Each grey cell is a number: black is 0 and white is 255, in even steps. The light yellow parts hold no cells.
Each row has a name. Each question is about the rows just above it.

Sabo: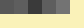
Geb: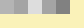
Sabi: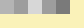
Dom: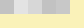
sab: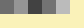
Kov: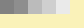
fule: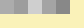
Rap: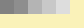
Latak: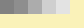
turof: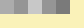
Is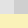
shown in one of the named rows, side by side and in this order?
no
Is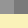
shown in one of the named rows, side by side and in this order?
yes
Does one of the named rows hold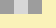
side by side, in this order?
yes
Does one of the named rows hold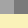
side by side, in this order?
no
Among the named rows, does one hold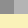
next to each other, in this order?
yes

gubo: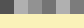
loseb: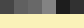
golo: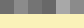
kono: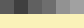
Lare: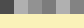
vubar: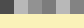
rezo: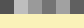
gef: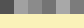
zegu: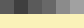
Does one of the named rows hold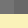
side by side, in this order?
yes
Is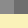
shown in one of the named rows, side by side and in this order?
no

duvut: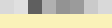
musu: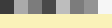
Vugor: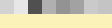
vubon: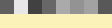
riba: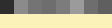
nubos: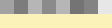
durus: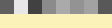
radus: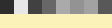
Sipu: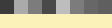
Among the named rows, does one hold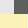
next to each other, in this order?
no
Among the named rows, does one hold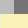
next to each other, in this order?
no

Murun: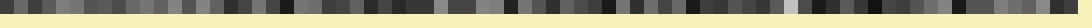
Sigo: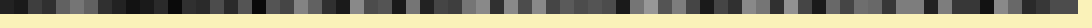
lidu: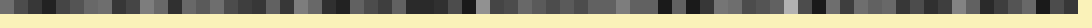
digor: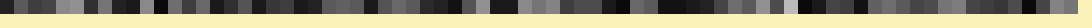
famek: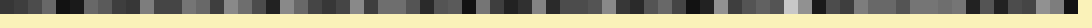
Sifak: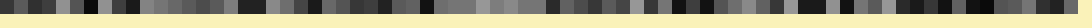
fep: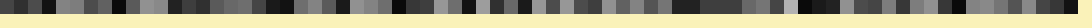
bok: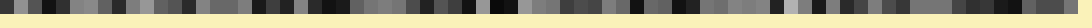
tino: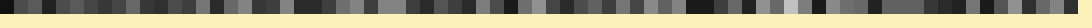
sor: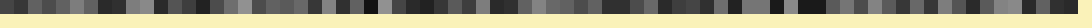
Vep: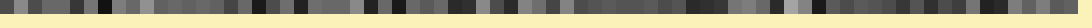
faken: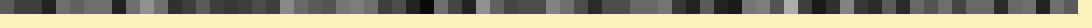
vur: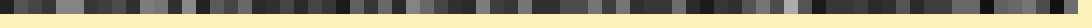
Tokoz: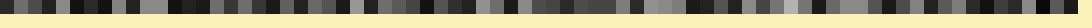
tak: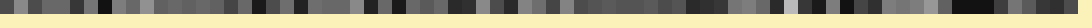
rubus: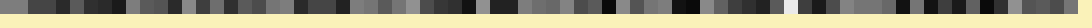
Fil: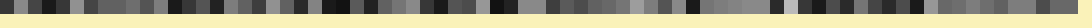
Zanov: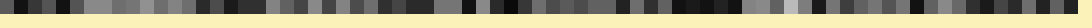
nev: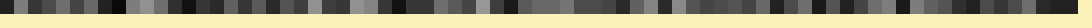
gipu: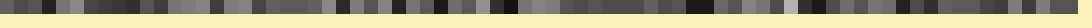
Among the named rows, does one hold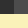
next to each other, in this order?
yes
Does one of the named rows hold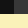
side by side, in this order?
yes
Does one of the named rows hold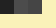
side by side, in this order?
yes
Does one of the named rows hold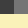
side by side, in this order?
yes
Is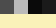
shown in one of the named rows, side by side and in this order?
yes
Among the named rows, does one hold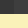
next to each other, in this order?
yes
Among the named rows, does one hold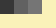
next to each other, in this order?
no

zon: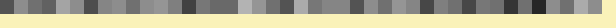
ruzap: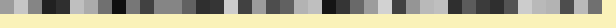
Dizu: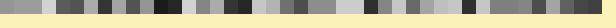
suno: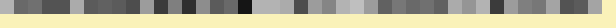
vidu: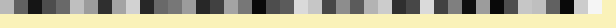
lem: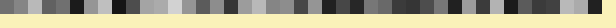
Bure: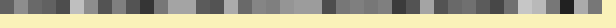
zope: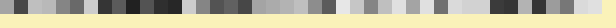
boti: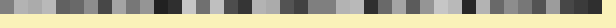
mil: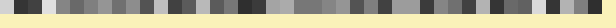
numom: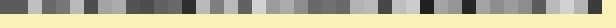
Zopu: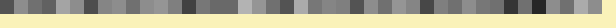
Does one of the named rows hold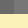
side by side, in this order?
yes
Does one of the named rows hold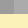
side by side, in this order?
yes

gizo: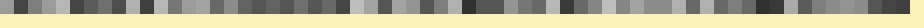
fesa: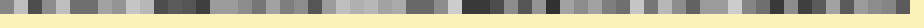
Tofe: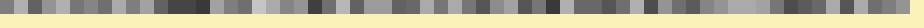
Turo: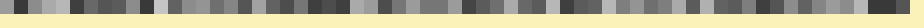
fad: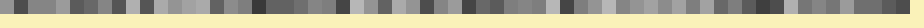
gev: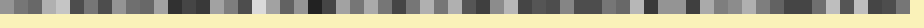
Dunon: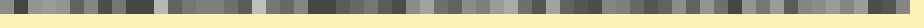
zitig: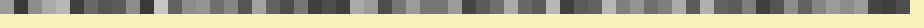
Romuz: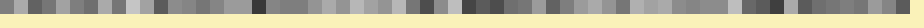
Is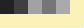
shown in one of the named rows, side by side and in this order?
no
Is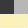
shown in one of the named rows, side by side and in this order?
no
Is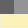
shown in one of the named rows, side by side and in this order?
yes
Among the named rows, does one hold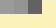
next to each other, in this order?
yes
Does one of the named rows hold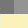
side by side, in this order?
no
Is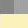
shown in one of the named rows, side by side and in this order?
yes

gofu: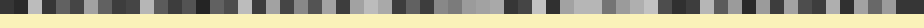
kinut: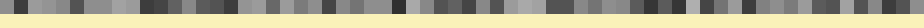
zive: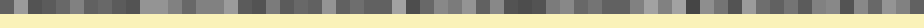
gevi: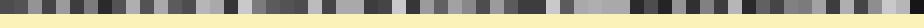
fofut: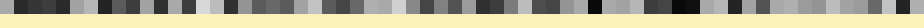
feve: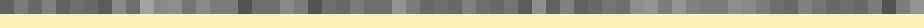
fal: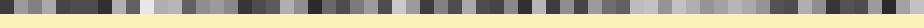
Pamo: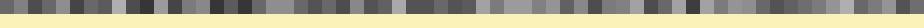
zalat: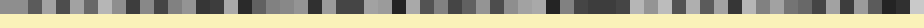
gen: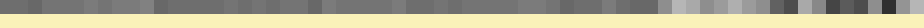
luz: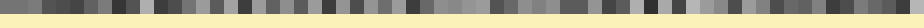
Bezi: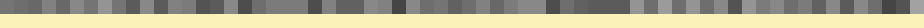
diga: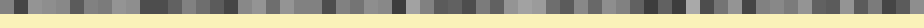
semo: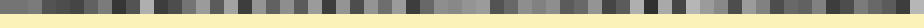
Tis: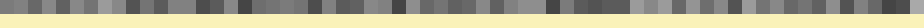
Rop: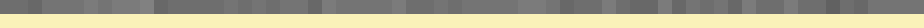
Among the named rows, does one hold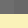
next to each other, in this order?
yes
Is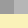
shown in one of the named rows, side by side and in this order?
no
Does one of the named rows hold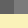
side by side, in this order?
yes
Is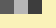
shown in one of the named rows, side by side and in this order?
no
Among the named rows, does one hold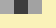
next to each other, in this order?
no
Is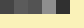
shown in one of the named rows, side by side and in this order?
no
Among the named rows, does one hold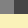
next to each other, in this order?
yes

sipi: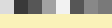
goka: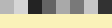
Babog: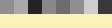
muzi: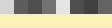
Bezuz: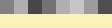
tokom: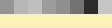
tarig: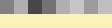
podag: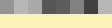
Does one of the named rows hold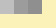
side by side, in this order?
yes
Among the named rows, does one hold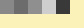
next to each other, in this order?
yes

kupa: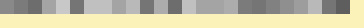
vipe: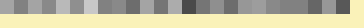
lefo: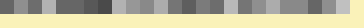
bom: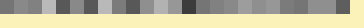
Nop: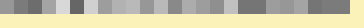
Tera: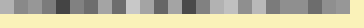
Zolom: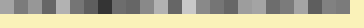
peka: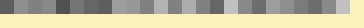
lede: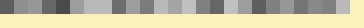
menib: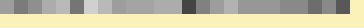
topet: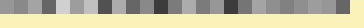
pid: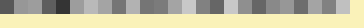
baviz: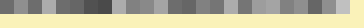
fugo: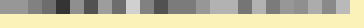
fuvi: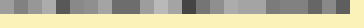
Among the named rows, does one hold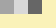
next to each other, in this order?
yes
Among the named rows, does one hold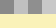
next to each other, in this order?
no
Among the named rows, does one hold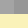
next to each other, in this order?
no

